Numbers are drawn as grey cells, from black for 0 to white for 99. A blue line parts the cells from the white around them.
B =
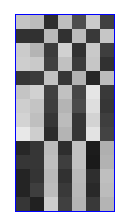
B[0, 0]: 76
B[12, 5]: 16
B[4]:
[21, 23, 75, 21, 69, 15, 73]
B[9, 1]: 21
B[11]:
[14, 20, 72, 19, 72, 18, 74]
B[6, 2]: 24
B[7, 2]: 21
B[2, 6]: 24
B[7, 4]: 21
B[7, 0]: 82
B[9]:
[15, 21, 73, 18, 75, 11, 68]
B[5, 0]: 76
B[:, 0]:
[76, 19, 79, 80, 21, 76, 80, 82, 90, 15, 21, 14, 14, 21]
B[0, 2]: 18
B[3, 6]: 19
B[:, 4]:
[30, 73, 19, 23, 69, 27, 29, 21, 21, 75, 75, 72, 71, 70]
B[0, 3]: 74
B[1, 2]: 72
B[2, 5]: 78
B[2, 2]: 23

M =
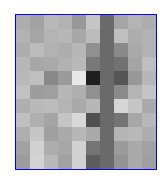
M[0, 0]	67
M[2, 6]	41
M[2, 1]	73
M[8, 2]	62
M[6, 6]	41
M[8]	[68, 77, 62, 66, 71, 66, 41, 70, 72, 67]
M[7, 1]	68
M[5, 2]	62
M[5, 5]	56
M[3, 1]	65
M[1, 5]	73
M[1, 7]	74
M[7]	[74, 68, 64, 76, 84, 31, 41, 45, 65, 71]
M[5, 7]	54
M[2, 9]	69
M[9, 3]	65
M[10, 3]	63
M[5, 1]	61
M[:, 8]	[70, 67, 66, 64, 59, 70, 77, 65, 72, 66, 66]
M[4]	[72, 74, 53, 60, 90, 12, 41, 33, 59, 71]
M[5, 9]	76
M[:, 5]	[77, 73, 56, 47, 12, 56, 71, 31, 66, 45, 36]
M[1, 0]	69
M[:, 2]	[72, 70, 69, 66, 53, 62, 73, 64, 62, 67, 72]
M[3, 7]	44
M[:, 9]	[67, 69, 69, 74, 71, 76, 66, 71, 67, 63, 62]
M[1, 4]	65
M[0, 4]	59
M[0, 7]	64
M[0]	[67, 63, 72, 69, 59, 77, 41, 64, 70, 67]

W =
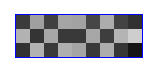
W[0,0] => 23
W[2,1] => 69
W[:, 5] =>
[27, 65, 22]
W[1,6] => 24
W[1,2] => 65
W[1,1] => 20
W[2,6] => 67

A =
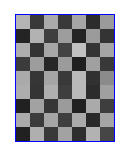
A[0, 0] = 70
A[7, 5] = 16
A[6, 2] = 21
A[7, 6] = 64
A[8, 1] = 68
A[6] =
[13, 63, 21, 60, 13, 66, 24]
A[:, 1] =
[22, 69, 20, 61, 21, 20, 63, 23, 68]
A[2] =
[67, 20, 65, 26, 75, 20, 64]
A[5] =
[67, 20, 68, 24, 72, 17, 62]
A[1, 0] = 14
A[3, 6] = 22
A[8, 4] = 18
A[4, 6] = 54
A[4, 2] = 64
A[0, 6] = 60
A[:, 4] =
[64, 14, 75, 12, 72, 72, 13, 66, 18]
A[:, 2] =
[66, 24, 65, 15, 64, 68, 21, 64, 22]
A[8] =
[13, 68, 22, 63, 18, 69, 27]

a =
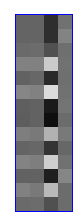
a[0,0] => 39
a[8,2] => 69
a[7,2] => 6
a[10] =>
[51, 49, 80, 44]
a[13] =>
[41, 42, 31, 42]
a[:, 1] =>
[39, 39, 42, 50, 40, 50, 38, 38, 47, 40, 49, 38, 47, 42]
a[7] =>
[36, 38, 6, 42]
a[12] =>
[50, 47, 72, 42]
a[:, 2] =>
[18, 18, 31, 79, 16, 85, 10, 6, 69, 20, 80, 12, 72, 31]
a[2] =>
[41, 42, 31, 43]
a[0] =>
[39, 39, 18, 44]
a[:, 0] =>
[39, 39, 41, 50, 38, 52, 37, 36, 49, 39, 51, 38, 50, 41]

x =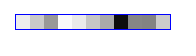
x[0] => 92
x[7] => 5
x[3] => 97
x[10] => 79
